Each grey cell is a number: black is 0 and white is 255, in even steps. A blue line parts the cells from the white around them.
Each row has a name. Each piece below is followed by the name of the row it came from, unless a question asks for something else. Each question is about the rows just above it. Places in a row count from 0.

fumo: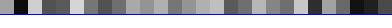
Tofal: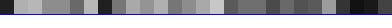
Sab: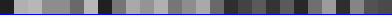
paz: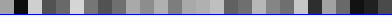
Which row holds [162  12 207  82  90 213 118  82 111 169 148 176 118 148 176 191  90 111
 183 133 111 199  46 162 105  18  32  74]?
fumo
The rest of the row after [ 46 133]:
[82 74]
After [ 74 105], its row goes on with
[ 82  90 156  52  18  25  67]
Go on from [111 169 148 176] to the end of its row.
[118 148 176 191  90 111 183 133 111 199  46 162 105  18  32  74]
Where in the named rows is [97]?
paz, 16
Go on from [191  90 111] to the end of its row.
[183 133 111 199  46 162 105  18  32  74]

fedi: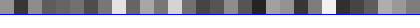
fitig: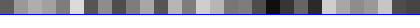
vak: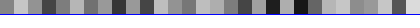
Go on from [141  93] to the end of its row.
[101 113  77 119 227 101 167 119 212 113  69  85 141  85  36 161 147  54
 125 241  48  69  93 174 153 125]
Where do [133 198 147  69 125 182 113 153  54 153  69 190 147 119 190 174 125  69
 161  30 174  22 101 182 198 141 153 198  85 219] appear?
vak
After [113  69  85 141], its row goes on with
[ 85  36 161 147  54 125 241  48  69  93 174 153 125]
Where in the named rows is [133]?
vak, 0
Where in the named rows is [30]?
vak, 19
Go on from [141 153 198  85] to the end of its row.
[219]

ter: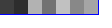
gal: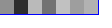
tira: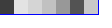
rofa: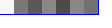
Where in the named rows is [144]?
gal, 0
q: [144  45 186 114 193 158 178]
gal
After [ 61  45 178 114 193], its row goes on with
[136 165]
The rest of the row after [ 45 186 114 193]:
[158 178]
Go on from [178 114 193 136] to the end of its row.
[165]
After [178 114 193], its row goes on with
[136 165]

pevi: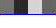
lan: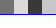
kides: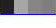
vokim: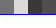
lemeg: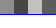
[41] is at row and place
pevi, 1
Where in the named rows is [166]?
kides, 1

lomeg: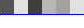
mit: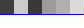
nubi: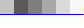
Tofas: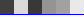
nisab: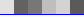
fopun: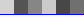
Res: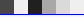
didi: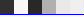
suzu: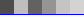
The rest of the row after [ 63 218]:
[ 56 148 161 233]
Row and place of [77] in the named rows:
suzu, 0

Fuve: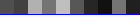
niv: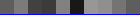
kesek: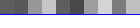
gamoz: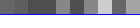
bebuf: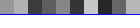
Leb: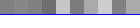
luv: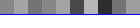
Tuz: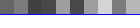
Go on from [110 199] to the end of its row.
[123 170 205 129 170]
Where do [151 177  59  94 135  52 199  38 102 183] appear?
bebuf
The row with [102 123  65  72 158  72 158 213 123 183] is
Tuz
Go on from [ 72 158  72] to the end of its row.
[158 213 123 183]
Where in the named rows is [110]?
Leb, 3
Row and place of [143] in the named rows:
niv, 7

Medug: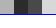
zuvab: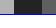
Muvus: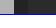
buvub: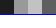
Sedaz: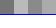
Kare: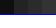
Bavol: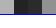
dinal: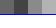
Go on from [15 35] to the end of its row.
[43 51]
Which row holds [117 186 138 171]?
Sedaz
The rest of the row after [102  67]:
[138 179]
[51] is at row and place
Kare, 3

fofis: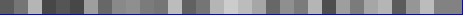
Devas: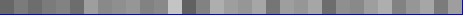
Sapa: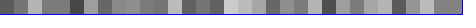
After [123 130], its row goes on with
[109 158 137 143 150 130 137 196  97 130 174 158 150 166 117 158 150 166
 109 143 137 158 174 130 150 166 123 158]
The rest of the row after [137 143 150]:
[130 137 196  97 130 174 158 150 166 117 158 150 166 109 143 137 158 174
 130 150 166 123 158]
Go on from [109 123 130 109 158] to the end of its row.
[137 143 150 130 137 196  97 130 174 158 150 166 117 158 150 166 109 143
 137 158 174 130 150 166 123 158]

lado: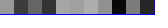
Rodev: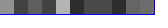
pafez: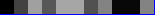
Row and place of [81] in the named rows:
pafez, 6
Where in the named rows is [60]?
lado, 1
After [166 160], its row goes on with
[173 145   8 124  38]

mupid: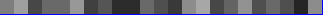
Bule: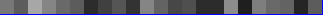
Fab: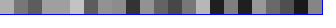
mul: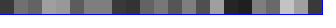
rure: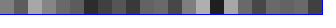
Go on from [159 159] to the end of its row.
[195  92 146 140  51 146  99  71 119 183  31 126  31 152 105  79  25 133]
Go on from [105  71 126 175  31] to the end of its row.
[167 105  71 105  99 105  64]
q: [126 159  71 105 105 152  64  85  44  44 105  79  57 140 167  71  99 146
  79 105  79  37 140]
mupid
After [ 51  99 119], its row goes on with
[ 85 126  79 159  37  31 126 105 195 159  57]
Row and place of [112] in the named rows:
mul, 1

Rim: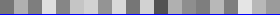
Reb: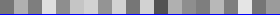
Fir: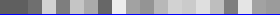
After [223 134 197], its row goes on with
[210 148 217 118 210  82 176 142 126 184 126 229 184 155]
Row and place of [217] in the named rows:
Rim, 8
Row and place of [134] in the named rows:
Rim, 4
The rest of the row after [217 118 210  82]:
[176 142 126 184 126 229 184 155]

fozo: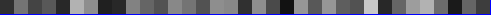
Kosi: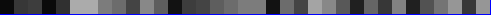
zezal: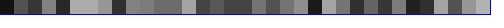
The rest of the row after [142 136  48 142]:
[ 74  18 150  88 150  94  82 200  40 101 157 178 108  26 101  61]
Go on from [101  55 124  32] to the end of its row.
[ 48 164  82 150 178]
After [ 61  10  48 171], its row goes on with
[171 124 108  68 136  94  18  61  68  94 108 124 124  18 108  68 164 136
  88  32 101  55 130  32  82 116 150  55 150]
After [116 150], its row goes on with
[ 55 150]
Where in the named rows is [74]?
fozo, 19
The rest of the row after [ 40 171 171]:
[150  48 130 124 108 108 164  68  88  68  68 116  82 116 142  26 164 116
  48 101  55 124  32  48 164  82 150 178]
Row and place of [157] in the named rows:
fozo, 29

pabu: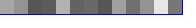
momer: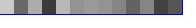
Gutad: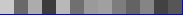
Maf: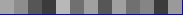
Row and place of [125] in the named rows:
Gutad, 8
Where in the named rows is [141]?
Maf, 1
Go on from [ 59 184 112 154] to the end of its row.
[160 125  99 133  66  86]

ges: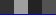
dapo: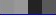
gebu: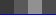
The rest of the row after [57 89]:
[145  76]
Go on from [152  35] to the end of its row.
[89]
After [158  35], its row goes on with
[82]
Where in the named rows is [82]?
ges, 3
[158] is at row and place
ges, 1
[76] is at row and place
gebu, 3
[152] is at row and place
dapo, 1

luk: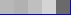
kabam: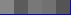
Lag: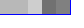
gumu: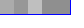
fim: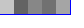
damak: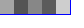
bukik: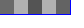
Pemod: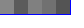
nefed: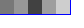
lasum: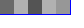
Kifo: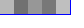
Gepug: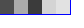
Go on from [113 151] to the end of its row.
[120 191]
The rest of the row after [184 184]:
[206 113 128]

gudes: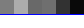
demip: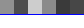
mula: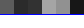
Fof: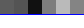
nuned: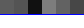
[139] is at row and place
demip, 3
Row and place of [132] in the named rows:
Fof, 5

